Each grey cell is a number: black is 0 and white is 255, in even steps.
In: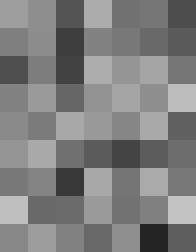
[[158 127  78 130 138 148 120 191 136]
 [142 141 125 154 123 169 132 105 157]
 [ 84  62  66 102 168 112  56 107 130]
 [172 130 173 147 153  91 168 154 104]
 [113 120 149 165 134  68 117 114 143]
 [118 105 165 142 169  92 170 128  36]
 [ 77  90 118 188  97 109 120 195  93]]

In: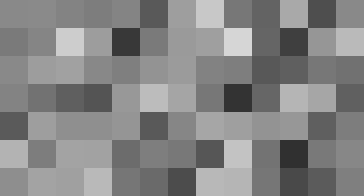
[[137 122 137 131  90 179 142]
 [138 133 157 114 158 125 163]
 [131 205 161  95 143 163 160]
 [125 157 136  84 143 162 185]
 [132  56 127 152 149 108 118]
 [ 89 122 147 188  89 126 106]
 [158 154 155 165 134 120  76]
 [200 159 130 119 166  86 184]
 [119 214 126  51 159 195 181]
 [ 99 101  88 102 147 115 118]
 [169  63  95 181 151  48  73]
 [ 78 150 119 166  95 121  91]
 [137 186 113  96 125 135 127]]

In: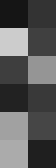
[[ 21 204  62  34 161 171]
 [ 51  64 149  57  70  31]]

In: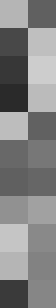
[[181  72  55  42 189 104  96 145 197 181  58]
 [ 96 191 205 187  97 119 102 161 137 130 134]]

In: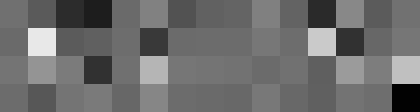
[[112 106 116 108]
 [ 90 232 148  87]
 [ 44  91 123 116]
 [ 29  96  49 122]
 [106 109 112 103]
 [129  57 181 134]
 [ 82 107 118 108]
 [ 97 108 116 106]
 [100 108 114 104]
 [128 119 107 120]
 [ 99 109 113 104]
 [ 42 202  95  96]
 [136  49 155 115]
 [ 91 103 125 110]
 [113 118 192   2]]

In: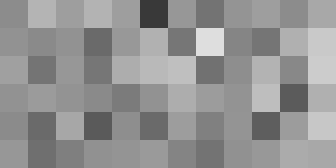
[[140 146 160 146 139 151]
 [180 138 116 155 106 111]
 [158 146 151 147 167 127]
 [179 106 118 138  90 145]
 [158 152 173 123 142 148]
 [ 57 177 185 146 106 154]
 [151 118 191 173 157 132]
 [115 222 113 156 128 115]
 [148 133 142 147 148 145]
 [158 117 179 190  94 152]
 [140 176 136  91 156 171]
 [168 201 204 176 199 168]]
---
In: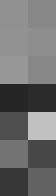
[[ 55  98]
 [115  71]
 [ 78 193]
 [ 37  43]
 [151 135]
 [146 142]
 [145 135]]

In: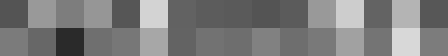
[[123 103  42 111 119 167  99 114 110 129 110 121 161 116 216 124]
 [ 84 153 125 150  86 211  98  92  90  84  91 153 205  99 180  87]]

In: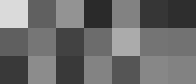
[[ 57 140  57 131  85 135 130]
 [ 95 118  66 108 171 116 114]
 [218  96 147  42 130  54  46]]

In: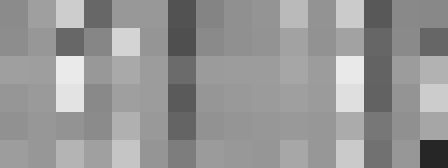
[[157 151 180 160 197 149 125 155 152 150 167 151 202 113 151  38]
 [145 151 147 139 176 153 100 146 149 151 153 151 171 119 144 166]
 [150 154 227 137 159 156  90 150 153 155 159 155 223  98 148 204]
 [159 158 234 152 169 156 107 155 156 156 166 156 233  99 156 178]
 [141 151 103 134 212 149  79 138 144 147 162 146 162 102 138 102]
 [139 159 205 103 152 152  82 132 144 148 186 147 203  88 137 136]]

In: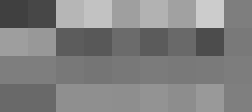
[[105 105 143 143 142 147 141 153 127]
 [126 126 120 117 120 123 121 122 125]
 [158 152  92  88 107  91 105  76 121]
 [ 64  71 182 194 159 178 161 204 126]]

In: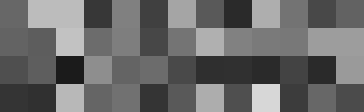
[[ 52  48 184 101 113  52  89 173  79 215  60 103  75]
 [ 79  94  27 142 100 108  73  47  48  42  67  42 154]
 [ 99  93 194 108 126  71 116 176 129 122 120 157 157]
 [103 188 188  55 128  64 165  89  42 174 115  72  98]]

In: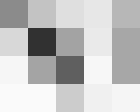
[[250 250 204 240 245]
 [246 164  95 247 167]
 [216  49 163 234 167]
 [139 195 223 231 183]]
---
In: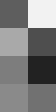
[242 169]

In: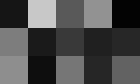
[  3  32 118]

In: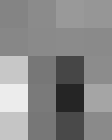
[150 139 119 236]

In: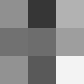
[178 109 146]

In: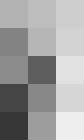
[206 182 140]

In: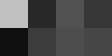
[54 77]

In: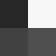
[247  65]

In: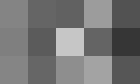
[ 82 100 142]

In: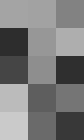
[130 151  69]
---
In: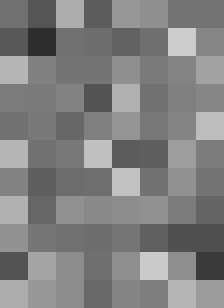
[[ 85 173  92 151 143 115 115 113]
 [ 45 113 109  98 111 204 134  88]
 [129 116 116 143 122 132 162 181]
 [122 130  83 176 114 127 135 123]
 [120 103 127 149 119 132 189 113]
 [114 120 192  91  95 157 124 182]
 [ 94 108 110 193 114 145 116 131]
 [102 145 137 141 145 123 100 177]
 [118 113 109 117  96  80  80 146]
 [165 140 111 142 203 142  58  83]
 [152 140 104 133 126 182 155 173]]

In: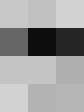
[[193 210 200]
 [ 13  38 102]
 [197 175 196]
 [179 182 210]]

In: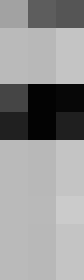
[[ 93  85 162]
 [184 196 186]
 [184 196 186]
 [  3   7  69]
 [  3  31  32]
 [184 196 186]
 [184 196 186]
 [185 203 186]
 [184 196 186]
 [184 196 186]]

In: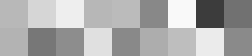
[[214 238 183 187 136 249  60 113 184]
 [119 141 224 137 173 190 235 138 179]]

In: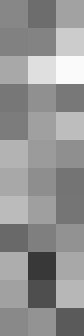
[[109 162 135]
 [131 204 129]
 [223 250 168]
 [144 120 119]
 [160 189 124]
 [155 143 179]
 [142 116 168]
 [159 117 187]
 [127 146 105]
 [ 56 168 173]
 [ 78 183 161]
 [147  90 137]]

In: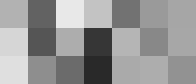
[[ 98 232 195 114 154 166 178]
 [ 85 173  54 181 136 167 214]
 [142 107  41 170 173 146 223]]

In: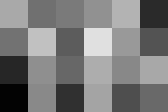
[[112 122 145 179  42 169]
 [193  92 224 153  83 114]
 [143 103 173 136 168  38]
 [137  48 164  78 105   3]]
